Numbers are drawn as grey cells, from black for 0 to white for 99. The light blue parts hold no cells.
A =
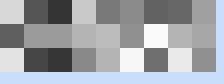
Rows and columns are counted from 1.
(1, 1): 84
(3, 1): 88
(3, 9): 56
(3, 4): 53
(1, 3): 20
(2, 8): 70
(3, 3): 21
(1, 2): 33

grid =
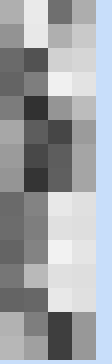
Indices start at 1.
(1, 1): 68
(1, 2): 91
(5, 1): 48
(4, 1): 39
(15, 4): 59
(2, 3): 68
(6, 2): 36
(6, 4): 60
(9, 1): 41
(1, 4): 67
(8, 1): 58
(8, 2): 20
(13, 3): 90
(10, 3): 87
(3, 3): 81
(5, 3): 58
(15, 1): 71
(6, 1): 65

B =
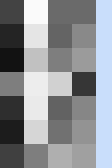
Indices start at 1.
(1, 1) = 26
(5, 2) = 91
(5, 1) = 18
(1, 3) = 41
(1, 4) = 41
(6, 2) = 83
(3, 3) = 49

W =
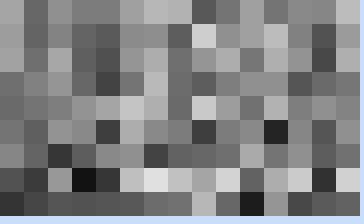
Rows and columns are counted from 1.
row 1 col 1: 64
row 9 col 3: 33
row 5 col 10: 61
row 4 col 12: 56
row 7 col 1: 52
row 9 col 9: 71
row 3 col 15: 68
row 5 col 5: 64
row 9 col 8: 44
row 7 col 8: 38
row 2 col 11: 62
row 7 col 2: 39
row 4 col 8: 42
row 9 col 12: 58
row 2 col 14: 32
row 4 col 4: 40
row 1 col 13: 53
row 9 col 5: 33
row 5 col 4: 57
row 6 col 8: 48
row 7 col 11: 66
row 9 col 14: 35
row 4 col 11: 56
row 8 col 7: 87
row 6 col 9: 24
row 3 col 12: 68
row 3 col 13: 57
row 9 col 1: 20
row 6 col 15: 56
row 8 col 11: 38
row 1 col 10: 45
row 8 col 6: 74
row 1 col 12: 45
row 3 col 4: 37
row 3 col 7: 67

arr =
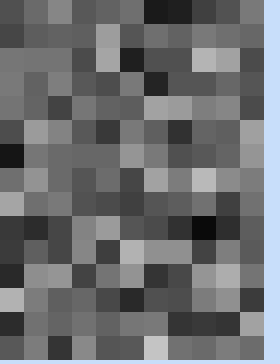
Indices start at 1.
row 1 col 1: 31
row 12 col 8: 28
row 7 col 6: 58
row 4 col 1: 47
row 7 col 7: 47
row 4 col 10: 40
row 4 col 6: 47
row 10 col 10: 18
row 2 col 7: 43
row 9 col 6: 25
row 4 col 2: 38
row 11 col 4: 52
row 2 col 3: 38
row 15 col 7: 76
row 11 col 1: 23
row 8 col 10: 54
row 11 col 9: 26
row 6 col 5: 22
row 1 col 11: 47
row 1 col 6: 43
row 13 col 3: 37
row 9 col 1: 64
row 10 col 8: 19
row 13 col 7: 31
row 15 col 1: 34
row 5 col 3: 26
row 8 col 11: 48
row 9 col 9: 44
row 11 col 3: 27
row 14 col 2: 44
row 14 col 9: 22
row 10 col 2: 17
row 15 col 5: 33
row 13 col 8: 30
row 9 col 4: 32
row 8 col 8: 48
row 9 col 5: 29

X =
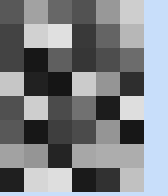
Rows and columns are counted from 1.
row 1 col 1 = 34
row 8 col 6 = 75
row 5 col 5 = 11
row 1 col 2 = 63
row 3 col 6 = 42
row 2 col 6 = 71
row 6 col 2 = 9
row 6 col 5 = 58
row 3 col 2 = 9
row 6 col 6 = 9
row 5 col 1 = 31
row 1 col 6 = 80
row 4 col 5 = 58
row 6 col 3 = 24
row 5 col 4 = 44
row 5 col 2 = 80

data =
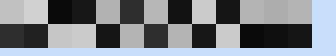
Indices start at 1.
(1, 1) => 75
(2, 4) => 79
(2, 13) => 8
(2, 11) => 4
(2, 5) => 8
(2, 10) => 79
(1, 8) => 7
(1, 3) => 4

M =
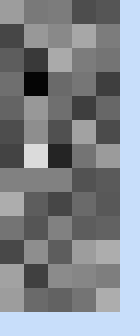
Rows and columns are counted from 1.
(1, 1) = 61
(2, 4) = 65
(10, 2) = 33
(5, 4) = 24
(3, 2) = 22
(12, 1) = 63
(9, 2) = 36
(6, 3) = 31
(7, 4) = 45
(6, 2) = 55
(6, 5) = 29
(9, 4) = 41
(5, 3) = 43
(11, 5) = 67
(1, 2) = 47
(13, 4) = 45
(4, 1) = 43
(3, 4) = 48
